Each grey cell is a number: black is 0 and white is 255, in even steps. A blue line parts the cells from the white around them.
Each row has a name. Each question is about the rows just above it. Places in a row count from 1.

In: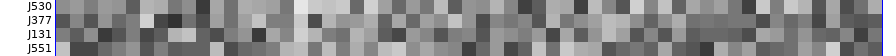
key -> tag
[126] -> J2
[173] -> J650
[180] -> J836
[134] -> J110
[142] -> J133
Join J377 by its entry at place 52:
J110
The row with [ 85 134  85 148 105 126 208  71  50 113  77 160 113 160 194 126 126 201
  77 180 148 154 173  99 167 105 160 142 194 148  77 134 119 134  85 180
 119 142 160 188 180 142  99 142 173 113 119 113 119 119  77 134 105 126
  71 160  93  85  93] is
J377

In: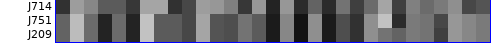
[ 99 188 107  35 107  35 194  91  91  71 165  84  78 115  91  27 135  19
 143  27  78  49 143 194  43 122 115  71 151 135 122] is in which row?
J751
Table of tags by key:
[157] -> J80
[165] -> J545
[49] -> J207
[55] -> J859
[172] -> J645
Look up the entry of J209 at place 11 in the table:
J545
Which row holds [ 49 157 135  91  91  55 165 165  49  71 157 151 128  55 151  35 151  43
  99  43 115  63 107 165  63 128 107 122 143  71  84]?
J714

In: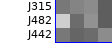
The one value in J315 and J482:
[94]
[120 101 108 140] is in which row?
J442
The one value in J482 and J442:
[108]
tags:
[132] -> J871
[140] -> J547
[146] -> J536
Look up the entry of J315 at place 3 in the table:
J547

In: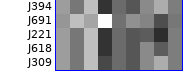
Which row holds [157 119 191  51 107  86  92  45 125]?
J221

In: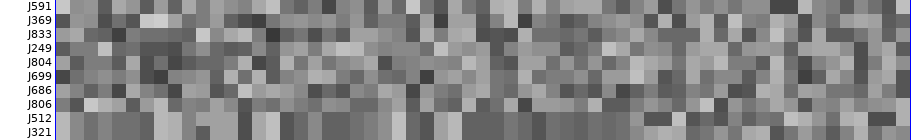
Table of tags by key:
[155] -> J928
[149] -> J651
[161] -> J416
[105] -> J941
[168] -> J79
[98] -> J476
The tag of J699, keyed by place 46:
J79
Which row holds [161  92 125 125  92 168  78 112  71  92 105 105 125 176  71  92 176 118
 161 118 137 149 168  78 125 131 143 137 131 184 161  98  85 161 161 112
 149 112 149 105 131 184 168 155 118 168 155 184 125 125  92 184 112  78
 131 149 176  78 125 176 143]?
J804
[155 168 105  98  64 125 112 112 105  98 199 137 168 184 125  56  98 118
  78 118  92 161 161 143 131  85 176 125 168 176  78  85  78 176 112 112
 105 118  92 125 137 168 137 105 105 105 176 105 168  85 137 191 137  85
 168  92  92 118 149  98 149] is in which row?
J833
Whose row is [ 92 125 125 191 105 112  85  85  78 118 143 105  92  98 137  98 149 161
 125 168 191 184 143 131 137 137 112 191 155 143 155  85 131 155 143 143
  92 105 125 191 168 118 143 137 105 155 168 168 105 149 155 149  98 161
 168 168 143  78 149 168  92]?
J249

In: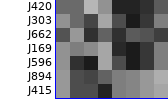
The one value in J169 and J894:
[126]
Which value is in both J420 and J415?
[35]
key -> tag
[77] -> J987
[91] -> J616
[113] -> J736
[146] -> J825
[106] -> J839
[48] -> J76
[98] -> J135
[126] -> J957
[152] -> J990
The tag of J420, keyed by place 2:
J839
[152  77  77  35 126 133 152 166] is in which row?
J415
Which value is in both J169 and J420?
[146]
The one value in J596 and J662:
[48]
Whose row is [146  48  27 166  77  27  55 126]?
J596

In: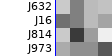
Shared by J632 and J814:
[202]
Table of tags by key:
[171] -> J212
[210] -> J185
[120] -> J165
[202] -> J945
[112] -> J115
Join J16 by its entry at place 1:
J115
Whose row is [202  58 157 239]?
J814
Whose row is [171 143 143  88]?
J973

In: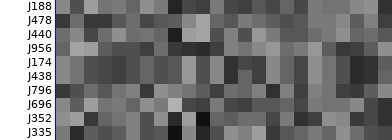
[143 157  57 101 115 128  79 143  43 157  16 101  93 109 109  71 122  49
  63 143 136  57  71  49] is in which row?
J352
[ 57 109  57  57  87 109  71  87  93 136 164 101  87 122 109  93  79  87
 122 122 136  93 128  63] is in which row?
J478
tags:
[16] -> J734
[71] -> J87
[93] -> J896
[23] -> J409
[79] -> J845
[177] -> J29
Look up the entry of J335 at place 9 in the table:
J734
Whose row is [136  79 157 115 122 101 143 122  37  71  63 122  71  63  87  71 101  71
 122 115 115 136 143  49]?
J188

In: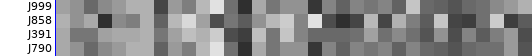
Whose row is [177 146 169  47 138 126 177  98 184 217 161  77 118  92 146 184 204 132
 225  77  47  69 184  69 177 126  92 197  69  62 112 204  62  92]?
J858
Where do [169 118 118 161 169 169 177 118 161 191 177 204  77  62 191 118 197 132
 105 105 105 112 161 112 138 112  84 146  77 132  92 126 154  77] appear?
J391

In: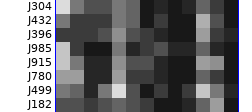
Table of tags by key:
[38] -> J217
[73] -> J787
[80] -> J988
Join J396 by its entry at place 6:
J988
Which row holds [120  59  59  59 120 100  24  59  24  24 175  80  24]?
J432
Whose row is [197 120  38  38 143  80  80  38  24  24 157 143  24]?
J915
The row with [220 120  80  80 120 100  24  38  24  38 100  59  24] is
J304
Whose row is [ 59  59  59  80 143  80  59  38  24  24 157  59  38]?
J396
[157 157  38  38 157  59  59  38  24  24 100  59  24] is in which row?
J780

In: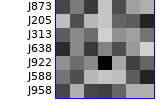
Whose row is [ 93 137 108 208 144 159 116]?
J313
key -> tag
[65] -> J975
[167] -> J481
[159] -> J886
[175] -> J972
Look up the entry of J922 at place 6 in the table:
J975
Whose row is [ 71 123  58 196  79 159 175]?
J873
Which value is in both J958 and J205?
[101]
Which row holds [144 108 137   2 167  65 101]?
J922

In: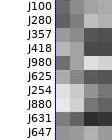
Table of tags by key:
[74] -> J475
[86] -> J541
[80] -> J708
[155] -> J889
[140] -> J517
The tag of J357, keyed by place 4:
J708
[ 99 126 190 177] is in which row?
J280

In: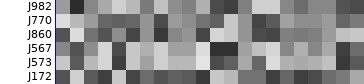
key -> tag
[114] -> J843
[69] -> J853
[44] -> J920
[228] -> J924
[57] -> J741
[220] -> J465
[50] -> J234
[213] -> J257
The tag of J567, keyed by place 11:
J465
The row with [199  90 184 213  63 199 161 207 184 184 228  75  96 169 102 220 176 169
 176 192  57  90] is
J573
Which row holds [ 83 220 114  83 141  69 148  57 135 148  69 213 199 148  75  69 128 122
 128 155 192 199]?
J860
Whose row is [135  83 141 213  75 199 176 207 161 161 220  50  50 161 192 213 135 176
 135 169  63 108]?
J567
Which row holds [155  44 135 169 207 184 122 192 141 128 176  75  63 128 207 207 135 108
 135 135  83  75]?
J982

